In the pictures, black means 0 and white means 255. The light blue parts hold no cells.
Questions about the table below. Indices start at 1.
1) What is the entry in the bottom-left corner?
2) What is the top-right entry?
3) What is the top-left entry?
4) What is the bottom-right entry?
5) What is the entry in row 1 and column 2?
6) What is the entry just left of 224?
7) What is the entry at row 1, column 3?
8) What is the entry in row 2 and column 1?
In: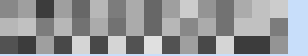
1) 82
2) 204
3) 136
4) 148
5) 159
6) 82
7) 60
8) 183

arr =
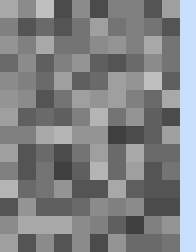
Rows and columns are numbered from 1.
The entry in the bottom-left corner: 159
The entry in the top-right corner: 159
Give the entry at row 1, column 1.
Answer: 168
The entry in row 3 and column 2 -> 128
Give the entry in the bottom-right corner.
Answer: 116
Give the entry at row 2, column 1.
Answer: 128
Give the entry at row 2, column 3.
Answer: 106
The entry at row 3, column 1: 148
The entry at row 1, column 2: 139
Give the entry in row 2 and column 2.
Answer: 84
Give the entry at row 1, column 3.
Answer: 191
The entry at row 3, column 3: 168

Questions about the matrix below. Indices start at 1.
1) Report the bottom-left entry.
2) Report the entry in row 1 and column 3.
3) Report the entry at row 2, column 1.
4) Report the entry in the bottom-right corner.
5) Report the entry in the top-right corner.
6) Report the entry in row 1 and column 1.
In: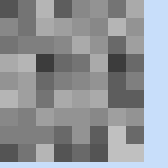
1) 84
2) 181
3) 136
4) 192
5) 170
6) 84

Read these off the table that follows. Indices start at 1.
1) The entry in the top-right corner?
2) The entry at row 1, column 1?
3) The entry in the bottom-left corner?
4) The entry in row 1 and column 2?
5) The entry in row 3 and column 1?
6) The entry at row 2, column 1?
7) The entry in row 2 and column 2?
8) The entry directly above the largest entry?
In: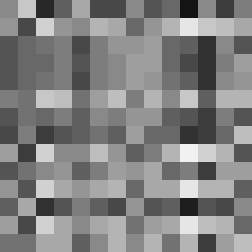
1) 125
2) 137
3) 114
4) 199
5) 84
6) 149
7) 72
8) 49

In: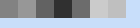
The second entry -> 151
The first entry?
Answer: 130
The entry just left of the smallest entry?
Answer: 98

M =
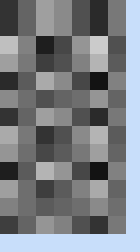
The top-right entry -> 120
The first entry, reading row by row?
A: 51
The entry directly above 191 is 51
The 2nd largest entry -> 191
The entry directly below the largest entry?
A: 180
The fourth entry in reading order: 138
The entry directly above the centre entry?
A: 100
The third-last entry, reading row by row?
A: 80
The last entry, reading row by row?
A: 120
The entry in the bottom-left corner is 62
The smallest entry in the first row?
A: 42
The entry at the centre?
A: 138
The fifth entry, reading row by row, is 80
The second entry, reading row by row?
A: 100
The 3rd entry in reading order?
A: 159
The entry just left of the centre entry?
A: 159
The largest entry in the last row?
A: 149
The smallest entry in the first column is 30
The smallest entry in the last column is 80
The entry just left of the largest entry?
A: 149
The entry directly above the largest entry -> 42
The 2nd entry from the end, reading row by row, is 51
